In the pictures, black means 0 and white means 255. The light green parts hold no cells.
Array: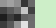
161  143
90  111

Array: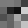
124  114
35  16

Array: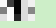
62  5
251  5

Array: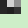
210  143
32  50

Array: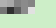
168  129
48  94

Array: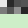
41  78
84  144
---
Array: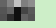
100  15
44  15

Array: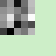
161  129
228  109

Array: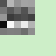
88  112
59  71

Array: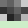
70  96
37  73

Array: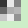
173  182
236  147

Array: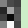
162  82
10  87

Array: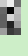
6  187
214  179
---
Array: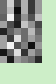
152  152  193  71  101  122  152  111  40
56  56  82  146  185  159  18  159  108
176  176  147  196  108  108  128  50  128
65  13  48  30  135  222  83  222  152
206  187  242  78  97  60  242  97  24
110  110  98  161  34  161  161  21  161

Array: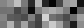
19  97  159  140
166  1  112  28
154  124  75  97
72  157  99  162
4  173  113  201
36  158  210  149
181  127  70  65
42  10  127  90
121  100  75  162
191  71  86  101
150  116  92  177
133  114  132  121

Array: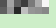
246  135
174  144
122  149
61  191
94  39
164  150
83  96

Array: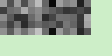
117  58  171  163  85
32  75  57  54  40
143  60  105  100  136
129  52  110  118  109
158  75  112  65  153
8  93  69  96  14
101  112  44  88  108
188  140  135  108  193
141  124  106  88  152
79  170  50  43  112
155  116  47  113  151
81  108  90  66  92
158  63  141  111  144

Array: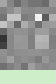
150  134  177  156  136  127  129  138  137  142
107  139  92  153  157  180  174  141  151  137
116  140  242  112  157  183  176  145  124  141
116  135  131  150  134  128  129  145  137  158
130  138  124  174  145  151  151  143  142  115
108  160  195  105  146  153  151  142  135  139
133  142  196  163  139  135  136  135  160  127
166  128  115  195  100  51  65  145  140  113

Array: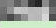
86  110  79
139  199  214
37  186  183
56  184  186
122  194  144
96  199  108
130  146  75
122  112  102

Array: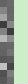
106  103  105  135  61  141  104  115  92  71  125  109
100  133  163  61  130  183  102  99  87  193  81  88

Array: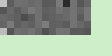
102  118  118  94  86
87  101  91  104  91
114  115  116  115  90
42  105  106  92  114
122  113  101  98  115
91  99  98  96  96
90  96  93  124  81
109  112  113  110  104
105  120  92  96  115
110  106  77  103  108
112  93  96  95  110
93  105  101  122  85
196  86  105  101  187
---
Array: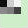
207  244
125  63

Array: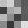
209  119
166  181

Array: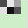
232  163
18  81

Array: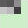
84  141
185  61

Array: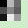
184  107
135  92

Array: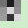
29  133
216  142

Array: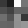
28  250
66  99
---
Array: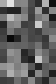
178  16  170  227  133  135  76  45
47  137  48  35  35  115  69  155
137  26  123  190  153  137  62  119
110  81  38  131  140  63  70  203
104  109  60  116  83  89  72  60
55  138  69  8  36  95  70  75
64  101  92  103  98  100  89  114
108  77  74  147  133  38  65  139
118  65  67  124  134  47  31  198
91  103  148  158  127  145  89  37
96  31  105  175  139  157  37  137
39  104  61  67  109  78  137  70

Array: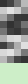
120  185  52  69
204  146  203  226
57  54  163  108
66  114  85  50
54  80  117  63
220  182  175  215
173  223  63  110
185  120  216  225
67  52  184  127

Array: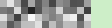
83  158  180  227  159  73  167  90  130  70  142  127  80
192  64  122  108  217  91  36  86  144  132  209  114  110
81  225  222  144  64  166  247  201  158  129  149  225  240
114  186  176  91  128  190  191  223  108  190  141  188  185

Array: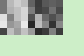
96  88  118  185  207  189  99  59  88
113  73  118  178  193  214  124  62  73
80  105  224  131  193  213  82  180  105
51  135  231  150  167  233  40  189  135
128  59  69  190  156  194  155  43  59

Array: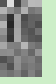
186  184  85  222  66  143
119  129  179  142  120  176
98  100  125  49  163  76
99  79  179  39  161  86
84  113  149  61  167  95
89  83  130  54  169  106
123  111  167  129  127  181
104  148  140  143  114  131
129  107  81  101  145  123
123  114  113  82  142  113
129  104  124  114  128  100

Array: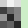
243  223  208
109  130  63
39  132  152
99  40  84

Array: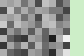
82  130  173  160  177  117  162  75  193  177
122  68  74  195  122  172  129  165  157  121
83  129  173  158  177  113  158  74  188  171
133  152  203  107  191  167  151  110  183  191
151  91  62  153  115  157  92  165  99  165
178  242  183  99  68  54  165  148  97  29
151  67  54  166  117  179  93  179  107  139
171  225  175  102  81  67  160  145  100  45

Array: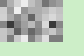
145  159  128  176  210  236  192  171  116
205  194  206  157  238  149  173  173  185
216  199  209  170  138  168  102  176  200
58  135  135  58  124  159  186  141  217
198  160  198  175  97  153  104  134  179
124  124  197  127  202  234  128  176  222
